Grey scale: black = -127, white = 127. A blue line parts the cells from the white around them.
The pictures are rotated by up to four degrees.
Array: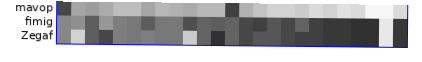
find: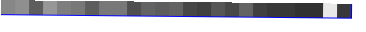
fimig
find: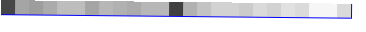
mavop
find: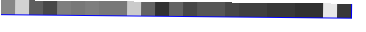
Zegaf

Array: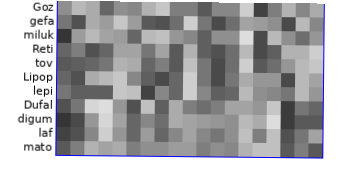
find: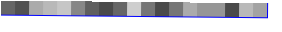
Lipop
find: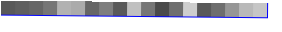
tov
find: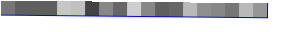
lepi
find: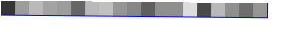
miluk

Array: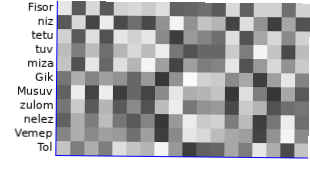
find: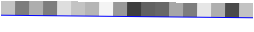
Tol
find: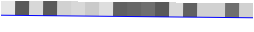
Fisor

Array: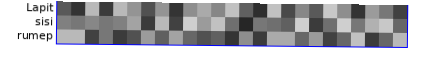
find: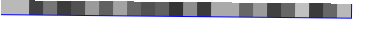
rumep
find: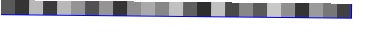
Lapit

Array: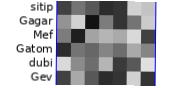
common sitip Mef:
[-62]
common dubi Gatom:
[-18]
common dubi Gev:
[-39]
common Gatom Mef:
[41]

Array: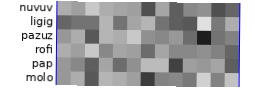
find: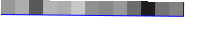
pazuz
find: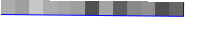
nuvuv
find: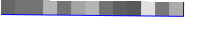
ligig
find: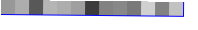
molo

